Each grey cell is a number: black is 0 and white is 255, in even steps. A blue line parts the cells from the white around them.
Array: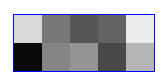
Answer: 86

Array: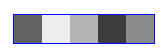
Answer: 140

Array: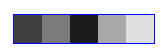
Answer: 123

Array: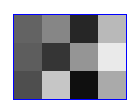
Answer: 53

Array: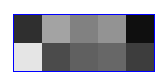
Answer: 61

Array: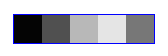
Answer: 119

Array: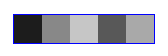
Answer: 136

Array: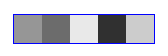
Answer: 150

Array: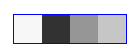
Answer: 198
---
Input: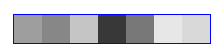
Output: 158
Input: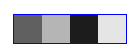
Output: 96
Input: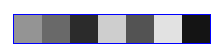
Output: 148
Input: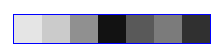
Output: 229
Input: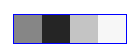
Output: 134
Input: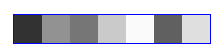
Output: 50
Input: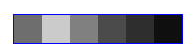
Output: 110
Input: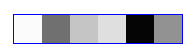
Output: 251
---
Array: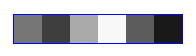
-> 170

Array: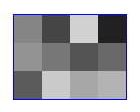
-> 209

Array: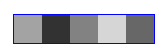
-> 130

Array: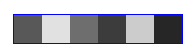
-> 110

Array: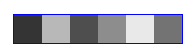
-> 78

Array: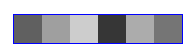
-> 205

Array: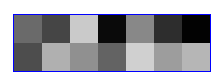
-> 202

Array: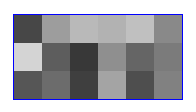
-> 185
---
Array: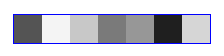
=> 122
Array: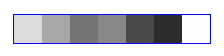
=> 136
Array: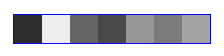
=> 73
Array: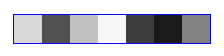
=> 246
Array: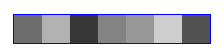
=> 131
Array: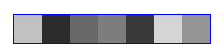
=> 125
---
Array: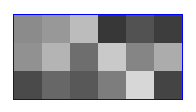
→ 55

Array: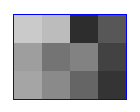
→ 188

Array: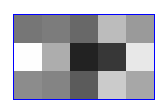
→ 104

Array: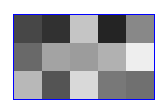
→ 197

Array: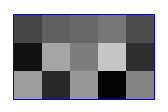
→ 103

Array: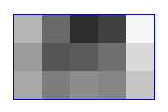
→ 45

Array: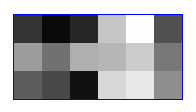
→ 197

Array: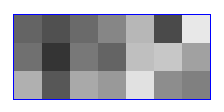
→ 183

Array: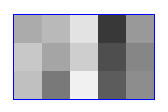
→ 227

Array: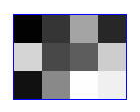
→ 53
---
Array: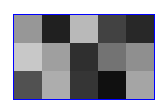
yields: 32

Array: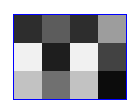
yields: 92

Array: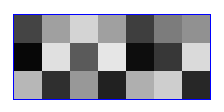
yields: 160

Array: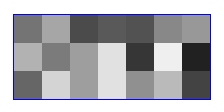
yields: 166

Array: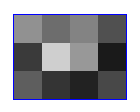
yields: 109

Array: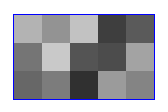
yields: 147

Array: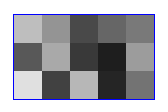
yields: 148

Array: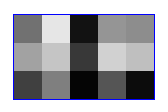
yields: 230
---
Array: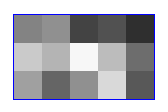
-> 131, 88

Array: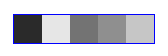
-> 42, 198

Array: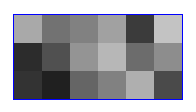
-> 169, 74

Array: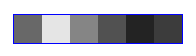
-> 104, 60

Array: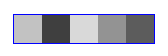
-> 194, 92

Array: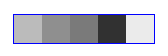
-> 187, 235
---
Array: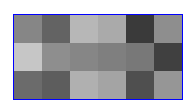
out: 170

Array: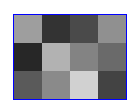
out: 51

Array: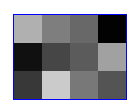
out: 126

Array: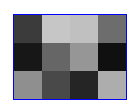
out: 198

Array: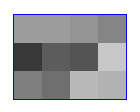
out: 156

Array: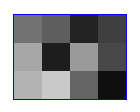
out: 94

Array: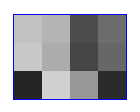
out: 180
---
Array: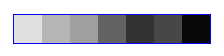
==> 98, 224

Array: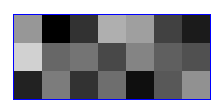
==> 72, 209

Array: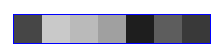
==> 160, 201

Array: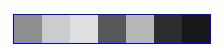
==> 87, 224

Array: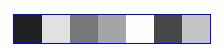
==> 165, 253

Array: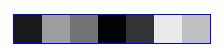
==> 3, 234

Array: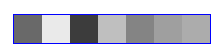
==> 191, 234

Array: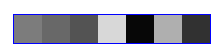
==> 216, 216
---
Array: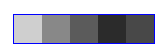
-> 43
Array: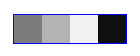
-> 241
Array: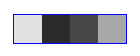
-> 72
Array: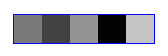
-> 3
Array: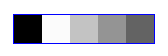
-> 148
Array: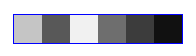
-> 60
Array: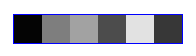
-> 226
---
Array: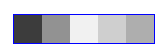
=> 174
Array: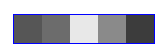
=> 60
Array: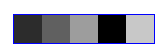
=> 200
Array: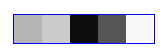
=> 249
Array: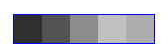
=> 174
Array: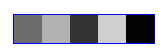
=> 2
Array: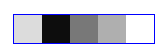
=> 255
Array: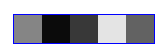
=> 98
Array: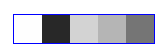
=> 117
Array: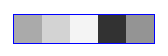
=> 148
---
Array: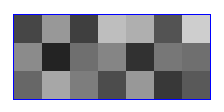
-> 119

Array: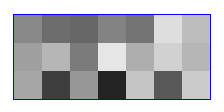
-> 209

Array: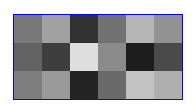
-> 29

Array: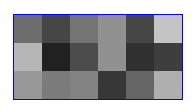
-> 48

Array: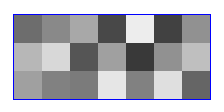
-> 145

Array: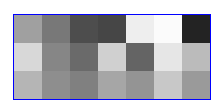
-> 230

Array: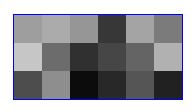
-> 100
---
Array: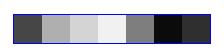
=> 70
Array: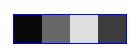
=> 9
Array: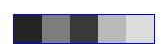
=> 36
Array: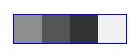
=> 142
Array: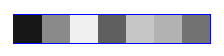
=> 23
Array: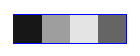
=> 23
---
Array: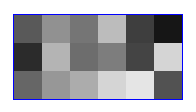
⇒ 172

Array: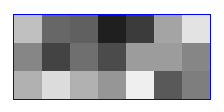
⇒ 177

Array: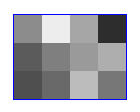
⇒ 188

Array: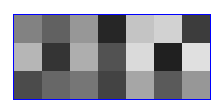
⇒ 118

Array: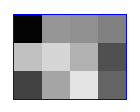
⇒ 228

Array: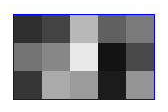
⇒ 155

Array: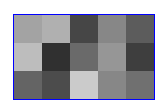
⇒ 203

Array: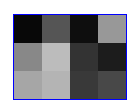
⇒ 57
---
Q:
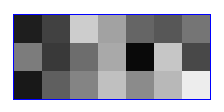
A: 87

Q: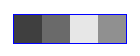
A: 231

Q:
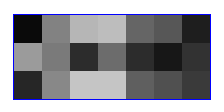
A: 87

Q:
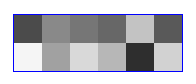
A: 195

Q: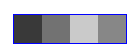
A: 202

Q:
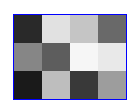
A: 197

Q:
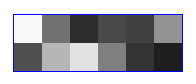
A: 65

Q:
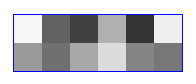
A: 51
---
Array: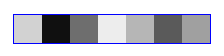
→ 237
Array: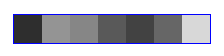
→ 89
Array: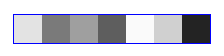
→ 94
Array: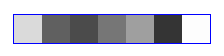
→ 118
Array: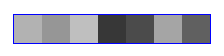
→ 55
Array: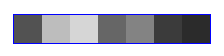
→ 102
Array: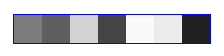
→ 68
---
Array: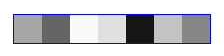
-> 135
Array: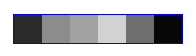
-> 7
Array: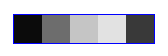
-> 57
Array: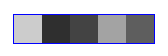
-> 94
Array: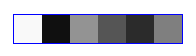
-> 127
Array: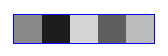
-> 187
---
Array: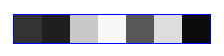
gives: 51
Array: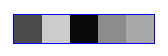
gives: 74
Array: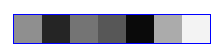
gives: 143
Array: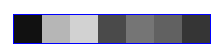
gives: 17
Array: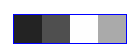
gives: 35
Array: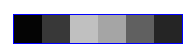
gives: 4
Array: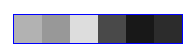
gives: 178
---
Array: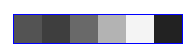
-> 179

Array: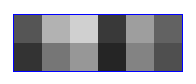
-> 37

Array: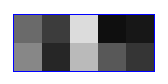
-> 186

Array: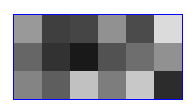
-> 125

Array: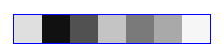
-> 122

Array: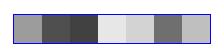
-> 211

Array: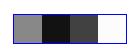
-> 18

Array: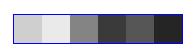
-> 58

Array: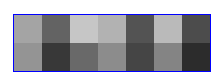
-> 69
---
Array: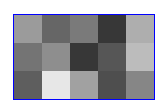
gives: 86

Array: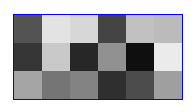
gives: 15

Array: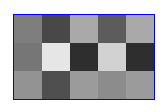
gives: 210

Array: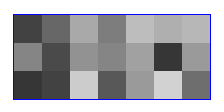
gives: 54

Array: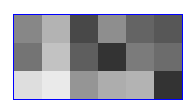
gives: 123

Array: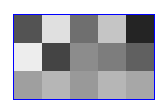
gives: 125

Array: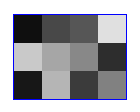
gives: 136

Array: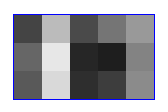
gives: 30

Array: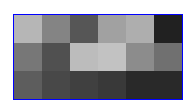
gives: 140

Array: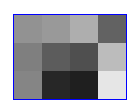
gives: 79
